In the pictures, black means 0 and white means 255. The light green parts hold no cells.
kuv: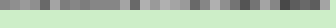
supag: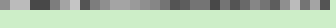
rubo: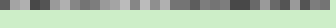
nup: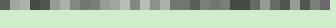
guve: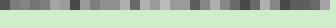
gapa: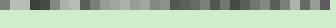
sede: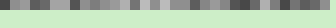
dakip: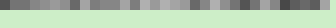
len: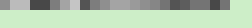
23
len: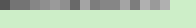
17
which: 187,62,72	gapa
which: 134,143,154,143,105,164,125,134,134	dakip

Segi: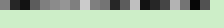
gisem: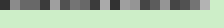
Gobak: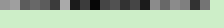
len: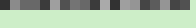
19
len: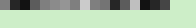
17

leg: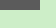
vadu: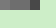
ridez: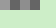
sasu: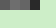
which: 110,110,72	vadu
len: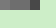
4
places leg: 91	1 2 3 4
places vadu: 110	2 3
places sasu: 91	1
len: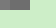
3

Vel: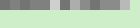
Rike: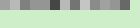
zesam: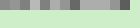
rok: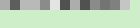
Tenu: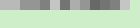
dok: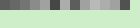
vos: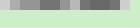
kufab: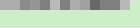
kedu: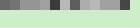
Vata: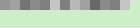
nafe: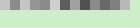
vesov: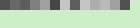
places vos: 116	5 6 9 12
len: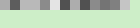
13
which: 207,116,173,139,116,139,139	Vel
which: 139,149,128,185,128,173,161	kufab
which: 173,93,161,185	dok
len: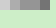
5
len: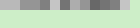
13

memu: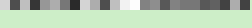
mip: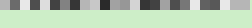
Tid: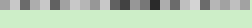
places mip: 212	14
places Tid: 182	9 22
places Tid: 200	2 5 8 11
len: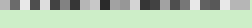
25

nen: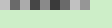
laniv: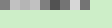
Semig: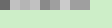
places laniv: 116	7 9
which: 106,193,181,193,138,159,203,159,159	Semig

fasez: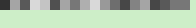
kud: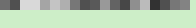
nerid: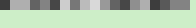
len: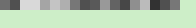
18
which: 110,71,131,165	fasez
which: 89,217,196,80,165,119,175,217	fasez

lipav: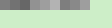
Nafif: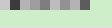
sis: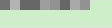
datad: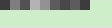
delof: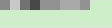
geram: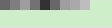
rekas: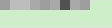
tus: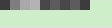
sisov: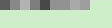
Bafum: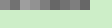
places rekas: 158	1 5 9
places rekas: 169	4 6 8
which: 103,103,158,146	sis
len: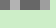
5
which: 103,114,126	Bafum
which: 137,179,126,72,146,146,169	sisov
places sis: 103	3 4 7

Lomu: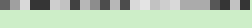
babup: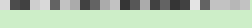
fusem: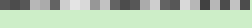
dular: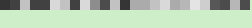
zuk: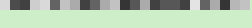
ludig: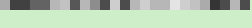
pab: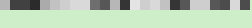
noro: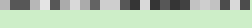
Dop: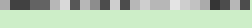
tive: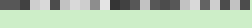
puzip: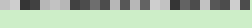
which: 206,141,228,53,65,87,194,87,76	tive
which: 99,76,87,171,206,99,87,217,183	fusem
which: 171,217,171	noro
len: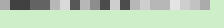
21
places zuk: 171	8 11 15 22

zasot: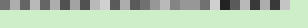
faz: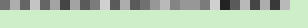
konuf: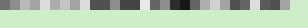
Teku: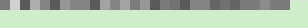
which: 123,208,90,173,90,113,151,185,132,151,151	faz
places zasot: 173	2 6 13 27
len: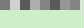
8
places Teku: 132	5 8 9 12 20 21
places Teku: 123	1 14 17 25 26 28 29

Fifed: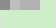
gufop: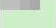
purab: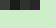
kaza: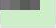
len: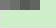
4
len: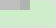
3
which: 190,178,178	Fifed

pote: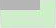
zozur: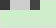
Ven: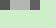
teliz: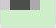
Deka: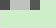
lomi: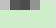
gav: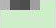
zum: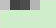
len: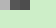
3
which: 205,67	zozur
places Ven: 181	2 3
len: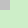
1
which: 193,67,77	zum
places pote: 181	1 2 3 4

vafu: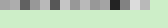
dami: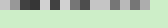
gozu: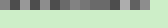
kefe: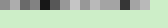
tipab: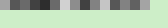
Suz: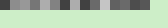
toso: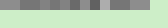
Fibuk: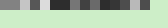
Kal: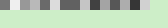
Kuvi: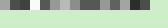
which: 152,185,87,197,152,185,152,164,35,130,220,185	vafu
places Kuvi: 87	5 9 10
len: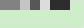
7
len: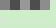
5
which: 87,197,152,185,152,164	vafu
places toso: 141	1 2 9 14 15
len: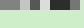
8

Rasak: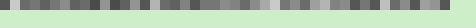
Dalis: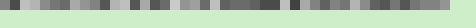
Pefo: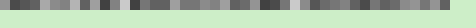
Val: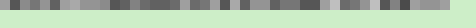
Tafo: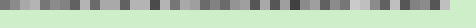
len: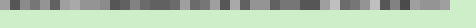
45
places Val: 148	5 9 10 26 27 37 43 44

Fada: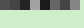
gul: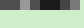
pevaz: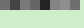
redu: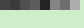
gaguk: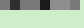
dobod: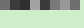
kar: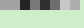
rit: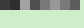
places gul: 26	5 6
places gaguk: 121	1 3 4 8
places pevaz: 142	7
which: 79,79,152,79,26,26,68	gul
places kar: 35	3
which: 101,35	pevaz
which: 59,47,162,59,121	dobod

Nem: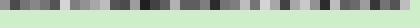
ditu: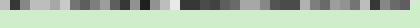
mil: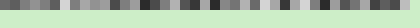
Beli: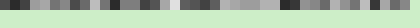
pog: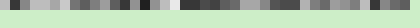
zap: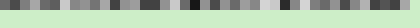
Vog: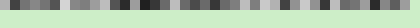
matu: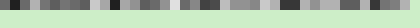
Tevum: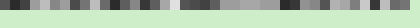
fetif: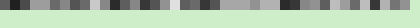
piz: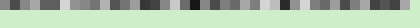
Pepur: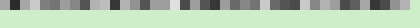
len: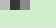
3
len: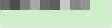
9
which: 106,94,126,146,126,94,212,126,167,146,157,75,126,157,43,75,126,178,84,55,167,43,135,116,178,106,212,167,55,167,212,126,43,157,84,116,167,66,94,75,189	mil
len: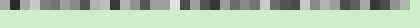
41

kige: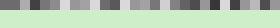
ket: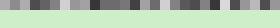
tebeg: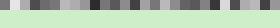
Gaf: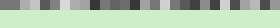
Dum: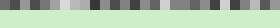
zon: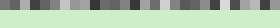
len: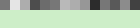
14
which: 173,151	tebeg
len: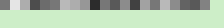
21
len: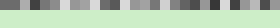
28
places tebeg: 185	7 17 26
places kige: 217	7 10 13 23
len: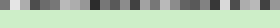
28

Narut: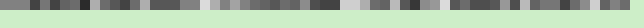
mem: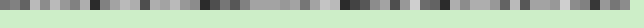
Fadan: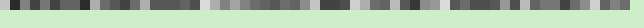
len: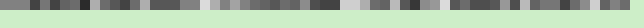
63
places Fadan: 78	20 35 48 49 52
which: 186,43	mem
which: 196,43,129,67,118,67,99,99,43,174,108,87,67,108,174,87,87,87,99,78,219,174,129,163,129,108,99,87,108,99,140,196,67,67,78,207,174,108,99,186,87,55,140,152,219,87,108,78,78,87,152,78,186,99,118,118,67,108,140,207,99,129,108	Fadan

